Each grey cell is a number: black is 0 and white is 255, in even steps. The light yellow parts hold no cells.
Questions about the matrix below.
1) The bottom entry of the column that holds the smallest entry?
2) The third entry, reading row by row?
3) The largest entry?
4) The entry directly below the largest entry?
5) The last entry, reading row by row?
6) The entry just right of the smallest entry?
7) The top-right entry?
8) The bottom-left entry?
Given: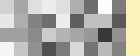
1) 186
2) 223
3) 253
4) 192
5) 130
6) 145
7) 123
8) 245

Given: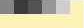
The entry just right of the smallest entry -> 83
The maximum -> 206
